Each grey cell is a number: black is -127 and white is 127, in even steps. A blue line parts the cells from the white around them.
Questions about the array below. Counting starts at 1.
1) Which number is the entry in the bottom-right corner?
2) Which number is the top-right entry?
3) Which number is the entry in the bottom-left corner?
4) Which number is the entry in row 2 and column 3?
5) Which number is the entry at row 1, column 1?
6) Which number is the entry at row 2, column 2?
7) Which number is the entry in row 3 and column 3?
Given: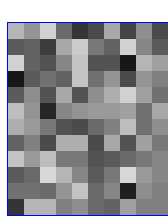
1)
0
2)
-52
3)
-74
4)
-66
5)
53
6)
-29
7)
-44

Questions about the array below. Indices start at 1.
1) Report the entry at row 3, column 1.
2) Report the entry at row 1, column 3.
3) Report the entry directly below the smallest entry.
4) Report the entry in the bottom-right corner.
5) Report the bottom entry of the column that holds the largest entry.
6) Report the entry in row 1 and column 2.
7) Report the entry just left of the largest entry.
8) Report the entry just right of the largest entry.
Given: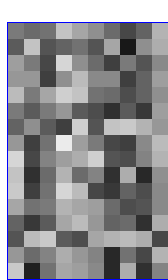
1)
30
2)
-13
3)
-5
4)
3
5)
38
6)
-20
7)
-13
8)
30

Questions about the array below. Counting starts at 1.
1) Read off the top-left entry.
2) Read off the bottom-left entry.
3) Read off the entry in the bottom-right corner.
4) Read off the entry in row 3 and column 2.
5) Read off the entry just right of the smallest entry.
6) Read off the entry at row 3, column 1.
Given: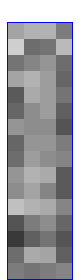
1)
36
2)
-3
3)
5
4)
5
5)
-31
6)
-11

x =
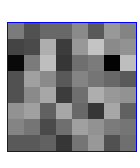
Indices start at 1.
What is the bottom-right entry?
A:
-16
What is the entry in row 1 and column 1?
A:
-4
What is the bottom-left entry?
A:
-38
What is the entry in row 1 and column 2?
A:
-46
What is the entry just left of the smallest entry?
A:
-4
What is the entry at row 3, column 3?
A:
62
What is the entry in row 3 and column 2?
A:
-4
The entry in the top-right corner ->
4
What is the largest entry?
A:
68
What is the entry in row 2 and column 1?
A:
-59
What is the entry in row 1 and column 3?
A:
-23
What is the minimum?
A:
-124
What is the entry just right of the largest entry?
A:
10

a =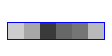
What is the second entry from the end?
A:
-10
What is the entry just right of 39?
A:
-69
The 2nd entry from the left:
39

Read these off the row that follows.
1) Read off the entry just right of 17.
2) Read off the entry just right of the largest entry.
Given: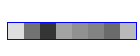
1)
3
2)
-13

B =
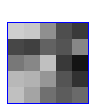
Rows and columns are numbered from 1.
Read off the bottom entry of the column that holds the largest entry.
64
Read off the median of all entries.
-15
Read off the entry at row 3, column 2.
7
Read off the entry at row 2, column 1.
-56
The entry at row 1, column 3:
15
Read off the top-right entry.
-70
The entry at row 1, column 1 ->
78

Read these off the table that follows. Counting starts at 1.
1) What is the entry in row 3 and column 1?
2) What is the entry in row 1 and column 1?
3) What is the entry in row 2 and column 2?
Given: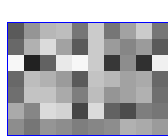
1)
119
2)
-37
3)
49

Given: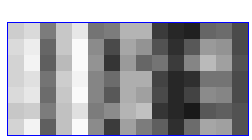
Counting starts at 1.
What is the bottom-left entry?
83
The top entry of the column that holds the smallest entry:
-95
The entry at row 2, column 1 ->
90
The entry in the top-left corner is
77
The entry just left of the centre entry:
-19
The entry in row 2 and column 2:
109
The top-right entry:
-53
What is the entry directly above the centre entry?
26
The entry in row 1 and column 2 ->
90
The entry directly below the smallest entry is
-19
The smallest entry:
-102
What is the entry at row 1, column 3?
-3
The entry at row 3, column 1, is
83
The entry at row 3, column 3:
-32
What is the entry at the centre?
46
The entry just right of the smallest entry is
-39
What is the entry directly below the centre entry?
46
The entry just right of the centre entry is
46
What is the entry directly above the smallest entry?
-60

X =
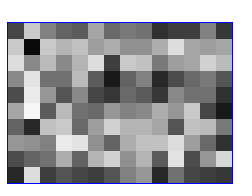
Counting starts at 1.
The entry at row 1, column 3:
1
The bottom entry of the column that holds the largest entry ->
93
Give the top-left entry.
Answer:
-57
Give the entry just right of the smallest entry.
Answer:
73
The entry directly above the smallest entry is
73
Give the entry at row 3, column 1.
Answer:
93
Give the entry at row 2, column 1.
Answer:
73
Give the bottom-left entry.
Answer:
-87
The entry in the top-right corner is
-72
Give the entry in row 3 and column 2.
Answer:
9
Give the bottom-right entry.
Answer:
-72
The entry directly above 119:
107
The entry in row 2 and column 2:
-117
